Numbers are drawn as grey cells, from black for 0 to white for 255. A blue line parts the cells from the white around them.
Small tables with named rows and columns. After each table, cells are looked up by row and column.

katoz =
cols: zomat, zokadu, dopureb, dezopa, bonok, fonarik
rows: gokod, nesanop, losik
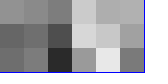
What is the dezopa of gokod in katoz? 203
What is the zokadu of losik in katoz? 124
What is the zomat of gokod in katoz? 146
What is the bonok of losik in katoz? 232
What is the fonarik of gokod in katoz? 177
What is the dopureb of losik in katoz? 42
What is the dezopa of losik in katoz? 154
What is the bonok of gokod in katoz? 174
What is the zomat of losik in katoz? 110
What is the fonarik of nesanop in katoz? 161
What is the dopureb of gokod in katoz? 125
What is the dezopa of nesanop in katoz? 215

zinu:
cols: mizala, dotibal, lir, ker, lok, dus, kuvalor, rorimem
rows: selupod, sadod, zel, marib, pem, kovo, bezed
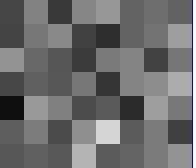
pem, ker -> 76
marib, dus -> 132
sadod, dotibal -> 119
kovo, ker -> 143
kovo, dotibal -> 124
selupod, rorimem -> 98
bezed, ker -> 180
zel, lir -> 86
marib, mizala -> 71
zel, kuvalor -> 66
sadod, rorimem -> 158
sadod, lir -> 137
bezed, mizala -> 87
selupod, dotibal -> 130
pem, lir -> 128
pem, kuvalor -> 158
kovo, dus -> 91
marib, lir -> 87
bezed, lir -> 88
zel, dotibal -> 104

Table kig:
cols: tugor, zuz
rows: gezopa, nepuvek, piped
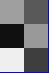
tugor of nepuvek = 16
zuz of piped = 62
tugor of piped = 239
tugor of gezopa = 159
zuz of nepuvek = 153
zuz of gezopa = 89

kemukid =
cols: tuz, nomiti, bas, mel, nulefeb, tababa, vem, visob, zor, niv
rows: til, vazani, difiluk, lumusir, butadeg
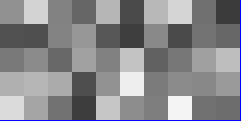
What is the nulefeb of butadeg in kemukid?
198
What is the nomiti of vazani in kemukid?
79
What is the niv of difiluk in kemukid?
190
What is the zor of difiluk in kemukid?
160
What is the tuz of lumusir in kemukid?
176
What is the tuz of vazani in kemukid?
81
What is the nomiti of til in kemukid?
211
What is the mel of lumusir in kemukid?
78
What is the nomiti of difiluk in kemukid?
139
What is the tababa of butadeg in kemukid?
141
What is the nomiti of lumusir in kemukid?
182
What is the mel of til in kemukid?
102
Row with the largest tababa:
lumusir

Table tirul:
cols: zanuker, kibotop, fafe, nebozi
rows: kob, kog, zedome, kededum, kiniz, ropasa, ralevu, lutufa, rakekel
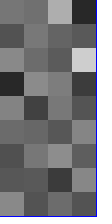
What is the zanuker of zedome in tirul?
137
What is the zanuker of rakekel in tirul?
137
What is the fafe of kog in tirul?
100
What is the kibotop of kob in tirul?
112
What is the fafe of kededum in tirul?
125
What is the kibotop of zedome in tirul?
108
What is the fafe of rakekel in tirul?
108
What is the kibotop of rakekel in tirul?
83
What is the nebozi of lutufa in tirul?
135
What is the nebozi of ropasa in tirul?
133
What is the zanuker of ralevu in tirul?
80
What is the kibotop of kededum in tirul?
139
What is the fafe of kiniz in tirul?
120
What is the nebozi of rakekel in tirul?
83
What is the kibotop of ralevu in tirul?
119
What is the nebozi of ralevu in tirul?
94
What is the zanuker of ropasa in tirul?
107
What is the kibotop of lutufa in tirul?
89
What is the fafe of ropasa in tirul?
87

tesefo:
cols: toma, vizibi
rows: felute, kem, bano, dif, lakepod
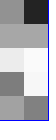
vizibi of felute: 35
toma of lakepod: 162
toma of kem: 167
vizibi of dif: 247
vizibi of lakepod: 129
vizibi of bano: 250
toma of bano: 236
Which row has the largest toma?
bano

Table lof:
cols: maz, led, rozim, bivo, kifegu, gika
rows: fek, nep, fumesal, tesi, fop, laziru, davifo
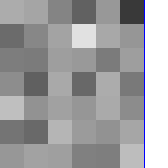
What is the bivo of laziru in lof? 155
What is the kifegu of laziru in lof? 146
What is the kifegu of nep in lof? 168
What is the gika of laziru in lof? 166
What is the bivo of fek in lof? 97
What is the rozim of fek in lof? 132
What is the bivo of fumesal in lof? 153
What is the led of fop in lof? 146
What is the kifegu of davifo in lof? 126
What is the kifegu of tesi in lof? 172
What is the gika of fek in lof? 57
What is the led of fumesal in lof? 123
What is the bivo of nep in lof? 225
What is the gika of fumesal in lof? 158
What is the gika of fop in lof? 140
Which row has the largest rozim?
laziru

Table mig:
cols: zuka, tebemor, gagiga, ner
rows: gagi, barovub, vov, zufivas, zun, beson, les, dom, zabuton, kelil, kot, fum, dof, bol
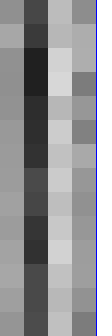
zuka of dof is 159
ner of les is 169
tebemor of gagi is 71
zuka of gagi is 144
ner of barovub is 173
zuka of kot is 163
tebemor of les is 50
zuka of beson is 153
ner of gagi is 141
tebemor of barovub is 58
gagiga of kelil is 200
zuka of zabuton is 161
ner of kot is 157
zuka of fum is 167
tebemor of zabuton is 70

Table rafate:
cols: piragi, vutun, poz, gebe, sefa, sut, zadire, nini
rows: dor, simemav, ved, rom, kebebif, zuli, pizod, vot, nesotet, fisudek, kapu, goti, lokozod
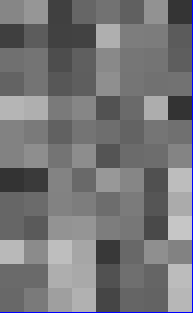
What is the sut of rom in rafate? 117
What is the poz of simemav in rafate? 65
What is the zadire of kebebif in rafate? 173
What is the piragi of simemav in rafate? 63
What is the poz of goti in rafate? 174
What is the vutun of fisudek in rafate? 90
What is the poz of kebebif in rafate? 122
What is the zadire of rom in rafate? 113
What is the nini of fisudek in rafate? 198
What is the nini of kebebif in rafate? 51
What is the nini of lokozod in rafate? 183
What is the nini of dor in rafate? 52
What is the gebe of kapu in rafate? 166
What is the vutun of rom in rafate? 116
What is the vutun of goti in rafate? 106
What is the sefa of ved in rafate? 137

